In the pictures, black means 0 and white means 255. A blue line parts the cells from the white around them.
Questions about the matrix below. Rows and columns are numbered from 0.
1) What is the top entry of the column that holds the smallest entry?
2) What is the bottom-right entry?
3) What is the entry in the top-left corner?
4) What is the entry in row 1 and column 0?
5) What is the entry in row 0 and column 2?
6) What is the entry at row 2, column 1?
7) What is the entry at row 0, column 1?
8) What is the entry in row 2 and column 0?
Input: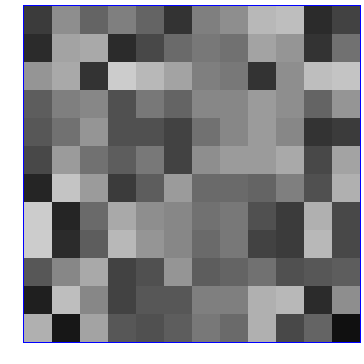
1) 66
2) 16
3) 59
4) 43
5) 100
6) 169
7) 142
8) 149
